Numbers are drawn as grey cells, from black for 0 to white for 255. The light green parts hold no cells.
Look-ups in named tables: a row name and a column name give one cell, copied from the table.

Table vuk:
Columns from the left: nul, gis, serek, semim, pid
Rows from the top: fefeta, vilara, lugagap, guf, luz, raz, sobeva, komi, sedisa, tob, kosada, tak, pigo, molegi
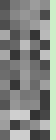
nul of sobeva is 104
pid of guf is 185
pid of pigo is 192
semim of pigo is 143
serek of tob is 118
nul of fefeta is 78
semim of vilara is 140
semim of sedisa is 106
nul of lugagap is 77
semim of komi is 117
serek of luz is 187
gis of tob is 143
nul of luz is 90
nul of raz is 168
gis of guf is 77

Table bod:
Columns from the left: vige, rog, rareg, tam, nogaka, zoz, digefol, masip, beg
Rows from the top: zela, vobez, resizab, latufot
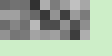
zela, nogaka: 174
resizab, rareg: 112
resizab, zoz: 76
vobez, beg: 123
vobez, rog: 160
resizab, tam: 185
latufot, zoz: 160
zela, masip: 192
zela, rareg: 112
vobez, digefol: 62
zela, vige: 105
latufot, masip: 61
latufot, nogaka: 152
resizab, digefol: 146

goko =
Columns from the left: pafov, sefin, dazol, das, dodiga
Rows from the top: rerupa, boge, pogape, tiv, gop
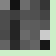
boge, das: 80
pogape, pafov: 77
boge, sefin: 62
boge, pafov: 76
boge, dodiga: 68
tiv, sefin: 36
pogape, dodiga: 85
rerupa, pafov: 131

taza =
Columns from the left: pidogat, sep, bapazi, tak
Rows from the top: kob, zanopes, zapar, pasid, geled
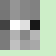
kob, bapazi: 134
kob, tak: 129
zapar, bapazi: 224
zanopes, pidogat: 118
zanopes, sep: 148
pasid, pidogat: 122
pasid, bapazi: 135
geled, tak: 168
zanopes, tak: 130
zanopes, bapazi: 135
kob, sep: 149
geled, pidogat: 123
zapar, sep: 254

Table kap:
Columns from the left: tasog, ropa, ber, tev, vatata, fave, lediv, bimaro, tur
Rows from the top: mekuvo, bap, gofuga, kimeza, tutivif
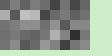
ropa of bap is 88
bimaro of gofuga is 136
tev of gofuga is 142
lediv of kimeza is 130
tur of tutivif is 137
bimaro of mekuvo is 71
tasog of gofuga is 115
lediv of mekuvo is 115
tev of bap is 184
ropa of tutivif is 138
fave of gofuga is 145
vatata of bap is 70
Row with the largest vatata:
tutivif

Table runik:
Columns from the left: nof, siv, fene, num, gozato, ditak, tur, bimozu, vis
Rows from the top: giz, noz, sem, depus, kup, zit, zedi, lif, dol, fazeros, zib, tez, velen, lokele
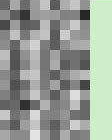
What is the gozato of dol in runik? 123
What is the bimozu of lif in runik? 171
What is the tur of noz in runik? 129
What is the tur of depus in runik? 203
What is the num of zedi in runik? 180
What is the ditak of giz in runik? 92
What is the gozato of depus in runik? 195

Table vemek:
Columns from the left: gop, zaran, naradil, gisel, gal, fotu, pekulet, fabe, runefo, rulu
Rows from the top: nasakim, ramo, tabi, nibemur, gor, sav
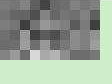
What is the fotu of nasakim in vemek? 104
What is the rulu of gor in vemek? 156
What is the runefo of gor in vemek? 128
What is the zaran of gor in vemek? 111
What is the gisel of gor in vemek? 111
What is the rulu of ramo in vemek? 96
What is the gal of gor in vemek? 152
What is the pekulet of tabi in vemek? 127
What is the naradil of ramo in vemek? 100
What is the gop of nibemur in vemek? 111
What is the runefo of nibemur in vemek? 128
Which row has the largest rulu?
gor

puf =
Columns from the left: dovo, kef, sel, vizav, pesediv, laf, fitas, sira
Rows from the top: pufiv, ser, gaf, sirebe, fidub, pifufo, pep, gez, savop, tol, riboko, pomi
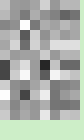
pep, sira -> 105
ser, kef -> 153
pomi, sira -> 192
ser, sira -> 115
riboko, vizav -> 150
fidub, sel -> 110
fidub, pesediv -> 163
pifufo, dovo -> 188
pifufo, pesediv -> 203
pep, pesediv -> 38
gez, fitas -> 212
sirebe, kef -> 192
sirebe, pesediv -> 145

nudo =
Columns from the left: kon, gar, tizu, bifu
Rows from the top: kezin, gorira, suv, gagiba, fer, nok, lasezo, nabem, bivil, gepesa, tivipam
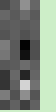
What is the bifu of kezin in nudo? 102
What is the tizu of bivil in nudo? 211
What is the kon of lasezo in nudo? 88
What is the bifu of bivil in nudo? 113
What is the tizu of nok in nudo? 17
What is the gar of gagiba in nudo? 95
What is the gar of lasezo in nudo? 92
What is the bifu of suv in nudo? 95
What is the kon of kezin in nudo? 75
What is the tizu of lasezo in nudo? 108
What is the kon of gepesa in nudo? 124
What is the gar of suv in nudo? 94
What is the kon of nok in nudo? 118
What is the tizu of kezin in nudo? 144
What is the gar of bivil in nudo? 96
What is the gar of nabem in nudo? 104
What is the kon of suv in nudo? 90
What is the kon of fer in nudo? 124
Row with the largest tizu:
bivil

